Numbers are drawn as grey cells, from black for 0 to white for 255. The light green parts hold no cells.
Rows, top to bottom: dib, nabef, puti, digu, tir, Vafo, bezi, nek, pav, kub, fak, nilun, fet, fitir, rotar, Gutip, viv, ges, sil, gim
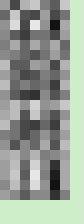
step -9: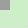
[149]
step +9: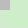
[197]
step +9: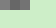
[135 112 124]
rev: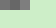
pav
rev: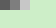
dib
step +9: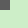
[101]
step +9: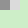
[155 228]

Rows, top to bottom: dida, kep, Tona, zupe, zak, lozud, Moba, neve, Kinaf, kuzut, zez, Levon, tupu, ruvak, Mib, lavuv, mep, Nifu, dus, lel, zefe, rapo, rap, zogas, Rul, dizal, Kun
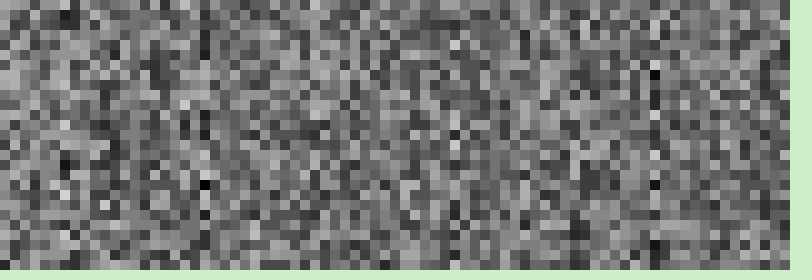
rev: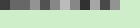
dida
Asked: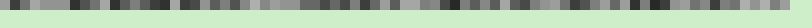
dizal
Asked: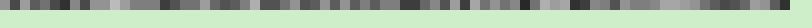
rap

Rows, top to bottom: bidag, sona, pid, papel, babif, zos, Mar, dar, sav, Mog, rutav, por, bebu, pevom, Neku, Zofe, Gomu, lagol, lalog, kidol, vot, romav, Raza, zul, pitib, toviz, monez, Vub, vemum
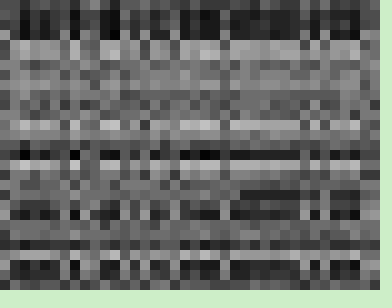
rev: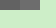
Mog
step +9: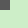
[97]
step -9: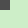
[68]

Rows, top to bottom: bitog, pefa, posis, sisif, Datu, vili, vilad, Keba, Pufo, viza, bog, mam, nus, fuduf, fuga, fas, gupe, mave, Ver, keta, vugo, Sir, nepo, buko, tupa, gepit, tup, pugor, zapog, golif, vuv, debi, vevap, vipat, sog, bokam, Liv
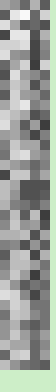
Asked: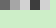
vilad
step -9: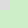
[212]
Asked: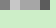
fuga

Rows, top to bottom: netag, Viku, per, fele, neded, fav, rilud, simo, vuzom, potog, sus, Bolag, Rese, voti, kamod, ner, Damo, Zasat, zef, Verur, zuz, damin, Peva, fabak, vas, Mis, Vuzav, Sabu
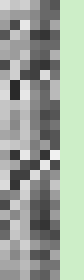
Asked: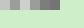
vas
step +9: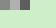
[145 185 103]
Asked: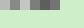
Rese
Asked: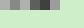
damin
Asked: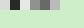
potog
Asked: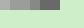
Viku
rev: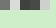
simo

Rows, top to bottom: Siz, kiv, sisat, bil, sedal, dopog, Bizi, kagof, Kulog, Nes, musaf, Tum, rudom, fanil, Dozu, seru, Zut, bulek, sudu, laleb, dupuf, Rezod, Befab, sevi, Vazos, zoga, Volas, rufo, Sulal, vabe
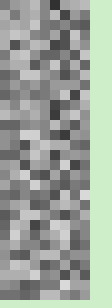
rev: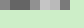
dopog
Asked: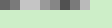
kagof
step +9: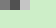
[131  90 206]
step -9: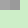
[155 145]

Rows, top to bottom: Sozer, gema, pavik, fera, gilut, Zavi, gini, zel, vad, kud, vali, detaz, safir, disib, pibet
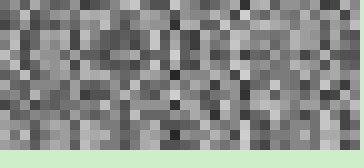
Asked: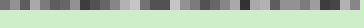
Sozer
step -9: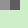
[137  84]
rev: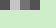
fera
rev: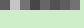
gilut

